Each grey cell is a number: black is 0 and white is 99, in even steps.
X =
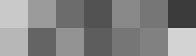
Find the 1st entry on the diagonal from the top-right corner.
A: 23
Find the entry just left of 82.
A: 50
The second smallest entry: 32
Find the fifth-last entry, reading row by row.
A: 57

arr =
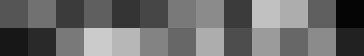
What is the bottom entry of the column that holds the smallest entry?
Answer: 13
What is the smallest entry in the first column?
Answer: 9
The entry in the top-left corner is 33
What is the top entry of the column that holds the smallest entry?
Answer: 2
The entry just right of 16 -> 47
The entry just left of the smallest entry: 37
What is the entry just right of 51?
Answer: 40
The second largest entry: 75

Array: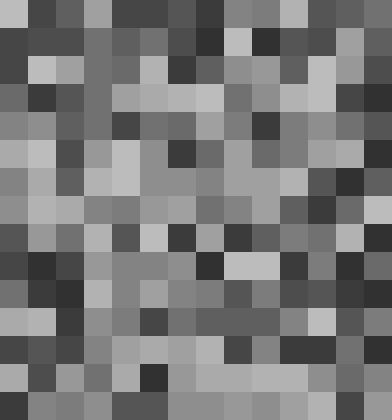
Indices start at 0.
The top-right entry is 44
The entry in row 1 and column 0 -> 27
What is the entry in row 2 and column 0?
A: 27
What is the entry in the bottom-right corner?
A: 59
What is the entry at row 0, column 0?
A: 73
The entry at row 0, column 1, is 27
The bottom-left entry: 23
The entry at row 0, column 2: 37
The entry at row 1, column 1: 30
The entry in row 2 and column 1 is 73
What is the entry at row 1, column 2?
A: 30

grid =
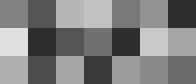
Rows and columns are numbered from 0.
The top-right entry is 18
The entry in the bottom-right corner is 41
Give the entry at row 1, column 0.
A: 87
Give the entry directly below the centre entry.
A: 22
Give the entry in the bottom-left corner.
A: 68
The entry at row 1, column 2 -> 33

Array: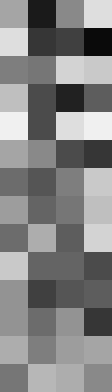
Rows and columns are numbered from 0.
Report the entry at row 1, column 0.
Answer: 86
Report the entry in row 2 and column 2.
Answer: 82
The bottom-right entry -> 53
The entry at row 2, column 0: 49
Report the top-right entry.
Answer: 86
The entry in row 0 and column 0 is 64
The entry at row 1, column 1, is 21
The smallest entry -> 4
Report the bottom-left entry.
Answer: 46
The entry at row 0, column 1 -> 10
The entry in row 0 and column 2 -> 53

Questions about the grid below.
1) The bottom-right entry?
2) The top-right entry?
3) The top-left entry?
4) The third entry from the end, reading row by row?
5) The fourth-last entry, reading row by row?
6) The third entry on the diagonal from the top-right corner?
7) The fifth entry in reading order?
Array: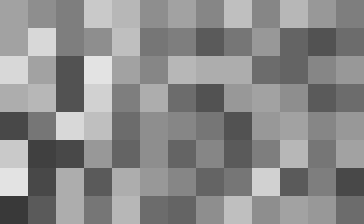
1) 42
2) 49
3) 63
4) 63
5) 55
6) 39
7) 71

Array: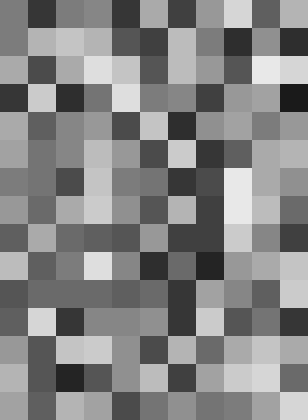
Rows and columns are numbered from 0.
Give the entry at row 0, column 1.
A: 21
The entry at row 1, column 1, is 70
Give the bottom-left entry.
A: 63
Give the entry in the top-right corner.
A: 70
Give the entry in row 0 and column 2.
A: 48
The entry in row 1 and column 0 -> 48
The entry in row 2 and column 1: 29
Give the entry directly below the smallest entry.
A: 59
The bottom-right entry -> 83
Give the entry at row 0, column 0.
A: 48
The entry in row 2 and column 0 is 66
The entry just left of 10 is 63
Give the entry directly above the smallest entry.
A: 83
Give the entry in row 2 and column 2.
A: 66
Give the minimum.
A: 10
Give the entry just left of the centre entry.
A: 56

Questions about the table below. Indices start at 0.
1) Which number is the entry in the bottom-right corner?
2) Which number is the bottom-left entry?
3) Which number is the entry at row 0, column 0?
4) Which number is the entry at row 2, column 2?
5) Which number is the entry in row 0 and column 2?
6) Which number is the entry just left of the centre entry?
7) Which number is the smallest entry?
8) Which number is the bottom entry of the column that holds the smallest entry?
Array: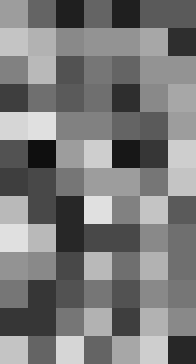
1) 15
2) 76
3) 61
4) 32
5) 12
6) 46
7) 6
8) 39
